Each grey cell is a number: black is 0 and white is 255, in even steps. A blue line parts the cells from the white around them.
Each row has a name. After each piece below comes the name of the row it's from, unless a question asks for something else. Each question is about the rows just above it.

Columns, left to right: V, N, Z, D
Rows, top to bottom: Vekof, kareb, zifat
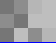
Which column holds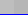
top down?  D
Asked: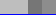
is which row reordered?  kareb
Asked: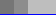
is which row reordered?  kareb
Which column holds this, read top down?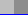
Z

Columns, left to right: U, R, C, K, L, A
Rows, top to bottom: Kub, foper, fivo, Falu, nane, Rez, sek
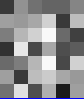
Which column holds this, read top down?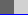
K
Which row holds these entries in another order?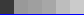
Rez
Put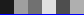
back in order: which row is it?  sek
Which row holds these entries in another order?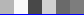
nane
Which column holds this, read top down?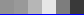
R

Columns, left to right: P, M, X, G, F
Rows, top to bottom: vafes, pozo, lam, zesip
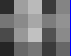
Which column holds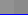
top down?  F
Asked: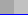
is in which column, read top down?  X
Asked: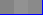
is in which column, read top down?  F
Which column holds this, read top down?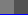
G
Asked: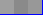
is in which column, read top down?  M

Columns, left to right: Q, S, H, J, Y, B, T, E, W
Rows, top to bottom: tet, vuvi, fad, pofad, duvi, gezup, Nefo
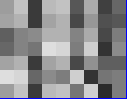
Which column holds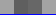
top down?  Q
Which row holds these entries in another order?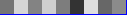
pofad
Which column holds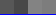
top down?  B
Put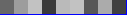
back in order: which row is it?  tet

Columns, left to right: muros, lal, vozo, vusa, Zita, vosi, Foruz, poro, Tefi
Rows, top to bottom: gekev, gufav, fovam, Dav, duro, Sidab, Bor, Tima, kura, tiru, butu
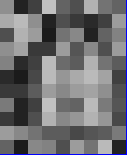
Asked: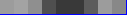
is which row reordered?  Bor
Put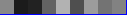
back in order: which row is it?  fovam
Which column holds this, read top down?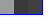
vozo
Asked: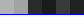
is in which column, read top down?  lal
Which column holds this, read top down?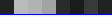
lal
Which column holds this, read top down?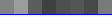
Tefi
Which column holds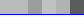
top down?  vusa

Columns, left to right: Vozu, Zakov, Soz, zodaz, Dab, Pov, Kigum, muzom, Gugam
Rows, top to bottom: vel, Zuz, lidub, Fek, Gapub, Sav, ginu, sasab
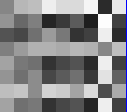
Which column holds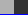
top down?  zodaz
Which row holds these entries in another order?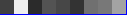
Gapub

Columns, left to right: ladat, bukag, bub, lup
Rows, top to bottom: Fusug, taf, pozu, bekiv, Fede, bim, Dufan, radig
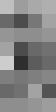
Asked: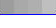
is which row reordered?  Fusug
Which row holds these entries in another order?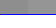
pozu
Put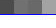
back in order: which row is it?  bekiv
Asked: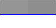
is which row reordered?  pozu
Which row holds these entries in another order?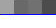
bekiv
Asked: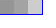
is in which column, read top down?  ladat

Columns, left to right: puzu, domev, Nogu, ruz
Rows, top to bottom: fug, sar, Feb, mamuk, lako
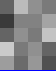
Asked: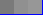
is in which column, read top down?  Nogu
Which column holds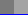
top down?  ruz
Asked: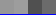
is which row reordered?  lako
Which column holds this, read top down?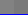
Nogu
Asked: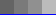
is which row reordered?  fug
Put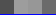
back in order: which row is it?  lako
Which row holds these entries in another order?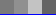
Feb

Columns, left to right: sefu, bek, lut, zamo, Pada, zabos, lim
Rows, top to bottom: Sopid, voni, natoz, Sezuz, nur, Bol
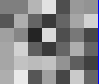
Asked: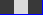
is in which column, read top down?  zamo
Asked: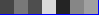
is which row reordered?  natoz
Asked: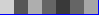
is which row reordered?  voni
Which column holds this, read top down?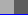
zabos

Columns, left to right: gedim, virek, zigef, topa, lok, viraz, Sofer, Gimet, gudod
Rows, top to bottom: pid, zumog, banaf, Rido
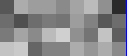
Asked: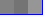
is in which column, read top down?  Sofer
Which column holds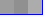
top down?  viraz
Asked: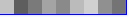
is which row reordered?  banaf

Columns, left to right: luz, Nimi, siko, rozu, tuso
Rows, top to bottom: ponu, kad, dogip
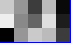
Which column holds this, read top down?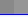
Nimi
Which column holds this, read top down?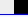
luz
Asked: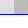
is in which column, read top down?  rozu
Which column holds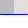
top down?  rozu
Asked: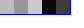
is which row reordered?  ponu

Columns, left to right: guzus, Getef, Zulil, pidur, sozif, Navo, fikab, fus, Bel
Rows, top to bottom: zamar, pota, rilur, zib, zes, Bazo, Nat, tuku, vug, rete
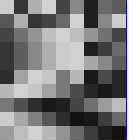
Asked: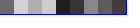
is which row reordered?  zib
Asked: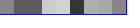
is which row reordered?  zes
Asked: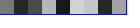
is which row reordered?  Nat
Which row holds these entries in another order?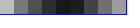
tuku
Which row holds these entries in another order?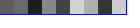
zamar

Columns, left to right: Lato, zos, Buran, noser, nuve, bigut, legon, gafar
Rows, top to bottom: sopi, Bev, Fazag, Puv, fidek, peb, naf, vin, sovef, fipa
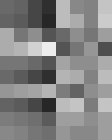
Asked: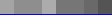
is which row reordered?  fidek
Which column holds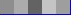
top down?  bigut
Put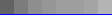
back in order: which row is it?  naf
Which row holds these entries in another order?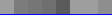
sovef

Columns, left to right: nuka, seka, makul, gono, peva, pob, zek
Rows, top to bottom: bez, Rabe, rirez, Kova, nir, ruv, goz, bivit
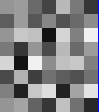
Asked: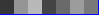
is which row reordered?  bez
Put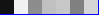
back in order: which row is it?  nir
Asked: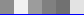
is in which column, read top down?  zek
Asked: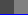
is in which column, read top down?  nuka
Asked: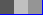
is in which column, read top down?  makul
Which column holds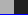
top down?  seka

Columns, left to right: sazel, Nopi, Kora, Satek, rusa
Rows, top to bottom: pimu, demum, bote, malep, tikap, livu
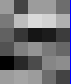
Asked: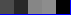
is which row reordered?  tikap
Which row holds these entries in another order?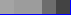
livu

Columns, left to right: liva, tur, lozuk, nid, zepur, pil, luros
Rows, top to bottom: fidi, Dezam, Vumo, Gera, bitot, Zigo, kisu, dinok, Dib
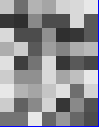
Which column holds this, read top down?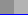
tur
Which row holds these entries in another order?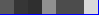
Vumo
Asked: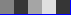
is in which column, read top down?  zepur
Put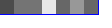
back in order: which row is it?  Dib
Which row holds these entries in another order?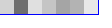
kisu

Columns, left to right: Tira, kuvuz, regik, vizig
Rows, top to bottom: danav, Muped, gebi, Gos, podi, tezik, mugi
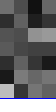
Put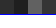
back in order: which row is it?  Muped
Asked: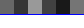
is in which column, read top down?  vizig
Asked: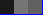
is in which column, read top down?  vizig

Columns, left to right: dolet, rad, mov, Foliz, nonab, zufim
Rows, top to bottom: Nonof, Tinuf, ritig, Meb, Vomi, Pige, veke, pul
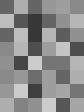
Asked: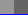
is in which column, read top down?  Foliz
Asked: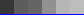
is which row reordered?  ritig
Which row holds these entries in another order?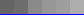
Pige
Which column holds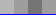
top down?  Foliz
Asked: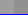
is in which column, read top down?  nonab
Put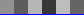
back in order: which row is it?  ritig
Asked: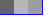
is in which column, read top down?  Foliz

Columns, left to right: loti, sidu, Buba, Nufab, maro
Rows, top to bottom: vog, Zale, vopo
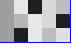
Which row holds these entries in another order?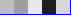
vog
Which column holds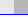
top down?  sidu
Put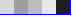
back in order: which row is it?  vog
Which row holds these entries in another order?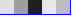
vopo
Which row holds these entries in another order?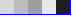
vog
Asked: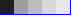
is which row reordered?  vog

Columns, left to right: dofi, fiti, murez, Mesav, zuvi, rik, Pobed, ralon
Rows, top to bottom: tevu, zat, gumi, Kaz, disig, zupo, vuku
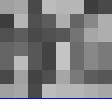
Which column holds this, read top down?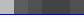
Mesav
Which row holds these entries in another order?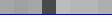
vuku

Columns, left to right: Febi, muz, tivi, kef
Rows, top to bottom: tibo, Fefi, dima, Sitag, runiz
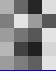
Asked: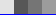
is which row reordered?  dima
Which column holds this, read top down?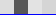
kef
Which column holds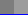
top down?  Febi
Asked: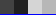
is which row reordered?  Sitag
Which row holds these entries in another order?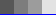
Fefi

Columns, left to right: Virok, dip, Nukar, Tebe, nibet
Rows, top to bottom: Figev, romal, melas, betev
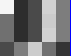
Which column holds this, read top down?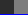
dip
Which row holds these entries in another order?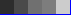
romal

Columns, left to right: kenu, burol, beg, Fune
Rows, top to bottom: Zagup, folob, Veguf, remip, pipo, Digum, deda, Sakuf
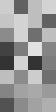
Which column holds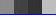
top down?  kenu
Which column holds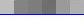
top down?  Fune
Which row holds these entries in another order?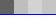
folob
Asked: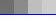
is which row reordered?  Digum
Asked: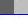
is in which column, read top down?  Fune
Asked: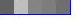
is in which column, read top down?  Fune
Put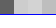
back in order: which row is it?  Zagup

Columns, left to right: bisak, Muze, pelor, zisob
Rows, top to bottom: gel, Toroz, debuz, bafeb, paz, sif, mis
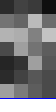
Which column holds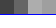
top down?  Muze
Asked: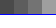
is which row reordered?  bafeb
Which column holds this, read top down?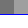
pelor
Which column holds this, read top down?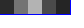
bisak

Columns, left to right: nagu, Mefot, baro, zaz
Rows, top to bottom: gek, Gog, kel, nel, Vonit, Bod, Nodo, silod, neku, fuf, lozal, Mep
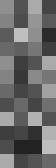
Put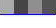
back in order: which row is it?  gek
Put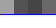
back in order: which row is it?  Nodo
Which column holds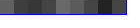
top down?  Mefot

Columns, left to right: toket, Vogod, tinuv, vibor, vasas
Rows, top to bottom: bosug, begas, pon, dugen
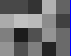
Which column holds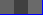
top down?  vasas
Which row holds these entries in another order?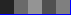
dugen

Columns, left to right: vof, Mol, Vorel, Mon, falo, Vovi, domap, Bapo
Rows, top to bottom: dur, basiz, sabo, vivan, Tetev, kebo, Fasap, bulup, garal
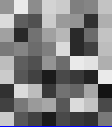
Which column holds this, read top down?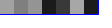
Mon
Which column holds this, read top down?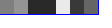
Vovi
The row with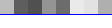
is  Tetev
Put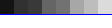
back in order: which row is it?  Fasap

